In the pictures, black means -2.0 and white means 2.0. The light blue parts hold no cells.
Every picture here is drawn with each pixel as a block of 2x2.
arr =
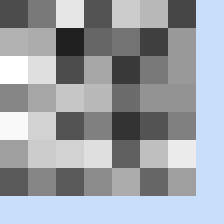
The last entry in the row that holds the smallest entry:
0.4
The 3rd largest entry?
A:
1.7
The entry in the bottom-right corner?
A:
0.5
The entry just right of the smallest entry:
-0.4
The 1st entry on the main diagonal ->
-0.8
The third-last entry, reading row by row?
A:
0.7
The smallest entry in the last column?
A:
-0.9
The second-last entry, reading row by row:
-0.4
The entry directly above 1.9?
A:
0.1
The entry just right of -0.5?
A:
1.0
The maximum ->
2.0
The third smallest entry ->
-1.1
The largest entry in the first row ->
1.6
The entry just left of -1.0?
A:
-0.2
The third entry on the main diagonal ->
-0.8

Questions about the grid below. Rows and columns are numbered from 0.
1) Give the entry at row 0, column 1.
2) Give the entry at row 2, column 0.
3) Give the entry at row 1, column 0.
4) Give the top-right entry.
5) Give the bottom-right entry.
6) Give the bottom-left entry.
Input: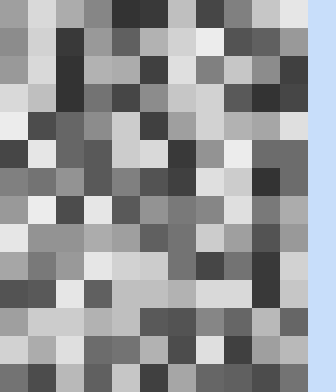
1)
1.4
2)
0.4
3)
0.2
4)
1.6
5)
-0.2
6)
-0.2

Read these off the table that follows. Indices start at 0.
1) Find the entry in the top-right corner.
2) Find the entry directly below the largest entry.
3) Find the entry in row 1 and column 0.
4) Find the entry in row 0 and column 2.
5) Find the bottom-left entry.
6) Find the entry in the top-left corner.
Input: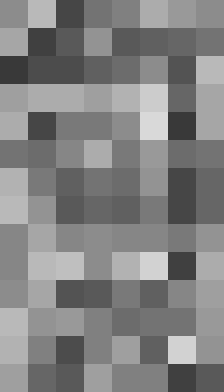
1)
0.2
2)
0.4
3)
0.6
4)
-0.9
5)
0.5
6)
0.2

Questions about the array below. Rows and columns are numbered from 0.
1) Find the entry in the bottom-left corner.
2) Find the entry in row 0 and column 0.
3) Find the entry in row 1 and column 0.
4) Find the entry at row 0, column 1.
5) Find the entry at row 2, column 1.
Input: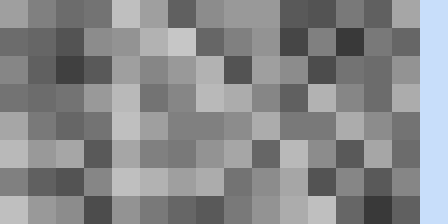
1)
1.0
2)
0.5
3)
-0.3
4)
0.0
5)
-0.5

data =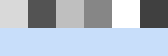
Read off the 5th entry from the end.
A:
-0.7
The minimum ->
-1.0
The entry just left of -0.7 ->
1.4
